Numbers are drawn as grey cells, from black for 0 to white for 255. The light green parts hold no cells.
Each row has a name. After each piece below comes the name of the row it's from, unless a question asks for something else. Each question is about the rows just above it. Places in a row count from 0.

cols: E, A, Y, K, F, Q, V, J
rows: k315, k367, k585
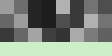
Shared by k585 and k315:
[57]
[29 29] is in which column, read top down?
K
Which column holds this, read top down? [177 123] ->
V
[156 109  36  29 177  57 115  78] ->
k315
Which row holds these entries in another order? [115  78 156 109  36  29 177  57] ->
k315
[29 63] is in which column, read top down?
K
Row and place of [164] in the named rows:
k585, 2

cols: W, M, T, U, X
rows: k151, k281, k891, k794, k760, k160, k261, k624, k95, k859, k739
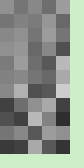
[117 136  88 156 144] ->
k859
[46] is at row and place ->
k95, 4
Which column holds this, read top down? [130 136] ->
W
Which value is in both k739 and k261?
[88]
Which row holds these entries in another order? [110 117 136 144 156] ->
k151
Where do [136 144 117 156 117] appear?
k891
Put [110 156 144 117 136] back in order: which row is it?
k151

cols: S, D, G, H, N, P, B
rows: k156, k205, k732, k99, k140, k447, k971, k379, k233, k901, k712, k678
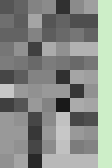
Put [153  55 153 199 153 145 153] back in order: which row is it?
k901
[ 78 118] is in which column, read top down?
P

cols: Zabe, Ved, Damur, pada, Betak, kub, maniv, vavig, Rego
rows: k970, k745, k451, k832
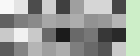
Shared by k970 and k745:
[159]
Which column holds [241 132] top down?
Ved
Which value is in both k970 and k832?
[159]
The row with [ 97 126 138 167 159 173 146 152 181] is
k745
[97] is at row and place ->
k745, 0

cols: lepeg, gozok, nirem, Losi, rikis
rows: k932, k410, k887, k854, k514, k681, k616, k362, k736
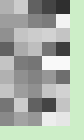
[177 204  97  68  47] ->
k932
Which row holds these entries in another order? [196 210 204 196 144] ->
k887
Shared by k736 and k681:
[151]
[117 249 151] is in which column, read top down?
Losi
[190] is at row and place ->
k854, 2
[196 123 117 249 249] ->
k514

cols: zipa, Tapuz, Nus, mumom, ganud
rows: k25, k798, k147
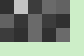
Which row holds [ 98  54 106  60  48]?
k798
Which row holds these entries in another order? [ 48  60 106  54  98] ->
k798
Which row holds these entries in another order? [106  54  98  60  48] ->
k798
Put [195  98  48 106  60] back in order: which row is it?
k25
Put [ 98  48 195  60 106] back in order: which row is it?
k25

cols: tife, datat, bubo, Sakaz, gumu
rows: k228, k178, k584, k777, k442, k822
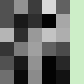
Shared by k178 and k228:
[81]
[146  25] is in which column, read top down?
datat
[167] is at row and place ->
k178, 4
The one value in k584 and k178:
[46]
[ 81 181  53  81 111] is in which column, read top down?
tife
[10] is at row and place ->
k822, 1

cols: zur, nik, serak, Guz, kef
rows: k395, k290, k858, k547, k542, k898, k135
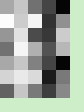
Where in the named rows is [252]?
k290, 0
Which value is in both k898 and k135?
[121]

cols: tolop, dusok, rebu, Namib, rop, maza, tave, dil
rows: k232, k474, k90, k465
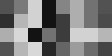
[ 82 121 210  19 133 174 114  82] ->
k232
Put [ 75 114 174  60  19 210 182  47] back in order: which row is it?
k474
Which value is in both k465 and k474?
[182]
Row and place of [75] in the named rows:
k474, 7

